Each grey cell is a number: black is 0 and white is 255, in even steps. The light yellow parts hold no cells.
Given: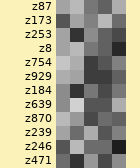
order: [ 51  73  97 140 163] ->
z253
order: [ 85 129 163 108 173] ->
z239

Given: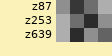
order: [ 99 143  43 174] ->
z639
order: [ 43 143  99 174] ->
z639
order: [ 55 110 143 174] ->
z87
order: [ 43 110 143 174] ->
z253
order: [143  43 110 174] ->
z253
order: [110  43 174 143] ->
z253

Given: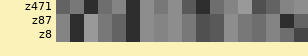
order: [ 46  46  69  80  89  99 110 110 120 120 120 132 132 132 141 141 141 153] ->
z8
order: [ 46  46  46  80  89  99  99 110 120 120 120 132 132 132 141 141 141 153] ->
z87
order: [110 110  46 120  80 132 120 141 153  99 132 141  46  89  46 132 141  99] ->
z471

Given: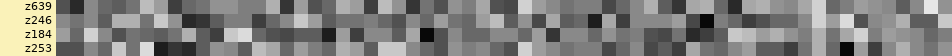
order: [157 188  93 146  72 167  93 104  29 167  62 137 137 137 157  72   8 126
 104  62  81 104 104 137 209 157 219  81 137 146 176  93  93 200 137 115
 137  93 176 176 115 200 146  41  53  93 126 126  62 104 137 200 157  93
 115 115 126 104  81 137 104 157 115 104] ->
z246
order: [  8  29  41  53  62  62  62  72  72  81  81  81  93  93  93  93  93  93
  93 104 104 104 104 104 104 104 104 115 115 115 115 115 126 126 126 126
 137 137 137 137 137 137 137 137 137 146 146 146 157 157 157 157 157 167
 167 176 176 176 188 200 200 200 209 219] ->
z246
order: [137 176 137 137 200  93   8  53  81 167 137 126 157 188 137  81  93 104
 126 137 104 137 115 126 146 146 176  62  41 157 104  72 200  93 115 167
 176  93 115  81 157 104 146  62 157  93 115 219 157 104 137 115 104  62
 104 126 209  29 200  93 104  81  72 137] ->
z253
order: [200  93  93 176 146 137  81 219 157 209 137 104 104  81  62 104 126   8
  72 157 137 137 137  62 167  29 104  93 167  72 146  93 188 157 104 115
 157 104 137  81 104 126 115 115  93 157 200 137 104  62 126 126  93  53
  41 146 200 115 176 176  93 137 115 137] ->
z246
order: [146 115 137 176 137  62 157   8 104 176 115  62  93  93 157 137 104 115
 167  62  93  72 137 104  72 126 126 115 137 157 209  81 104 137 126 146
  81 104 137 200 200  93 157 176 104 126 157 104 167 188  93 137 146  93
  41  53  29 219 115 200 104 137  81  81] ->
z253

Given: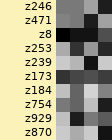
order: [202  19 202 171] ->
z870
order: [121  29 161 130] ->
z471
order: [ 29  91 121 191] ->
z929
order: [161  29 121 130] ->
z471
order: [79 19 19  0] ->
z8

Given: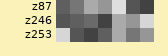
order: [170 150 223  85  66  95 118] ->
z87
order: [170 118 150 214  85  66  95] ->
z253
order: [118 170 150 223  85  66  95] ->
z87
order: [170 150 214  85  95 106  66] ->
z246
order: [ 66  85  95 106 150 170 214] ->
z246
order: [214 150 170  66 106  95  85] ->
z246
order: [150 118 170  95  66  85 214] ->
z253

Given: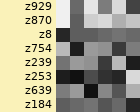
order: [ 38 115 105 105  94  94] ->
z8
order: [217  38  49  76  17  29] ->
z253
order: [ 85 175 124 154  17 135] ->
z639
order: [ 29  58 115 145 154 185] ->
z239
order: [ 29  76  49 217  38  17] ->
z253
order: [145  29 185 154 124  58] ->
z754

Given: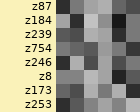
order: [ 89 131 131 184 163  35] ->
z8
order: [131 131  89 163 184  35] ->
z8
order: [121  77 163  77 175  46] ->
z246
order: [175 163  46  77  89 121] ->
z239
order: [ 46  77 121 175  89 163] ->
z239
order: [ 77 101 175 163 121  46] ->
z87

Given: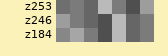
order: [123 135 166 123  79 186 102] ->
z184
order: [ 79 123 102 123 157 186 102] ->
z246
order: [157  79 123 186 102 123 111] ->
z253
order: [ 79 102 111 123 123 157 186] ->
z253
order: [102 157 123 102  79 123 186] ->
z246
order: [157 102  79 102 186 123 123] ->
z246

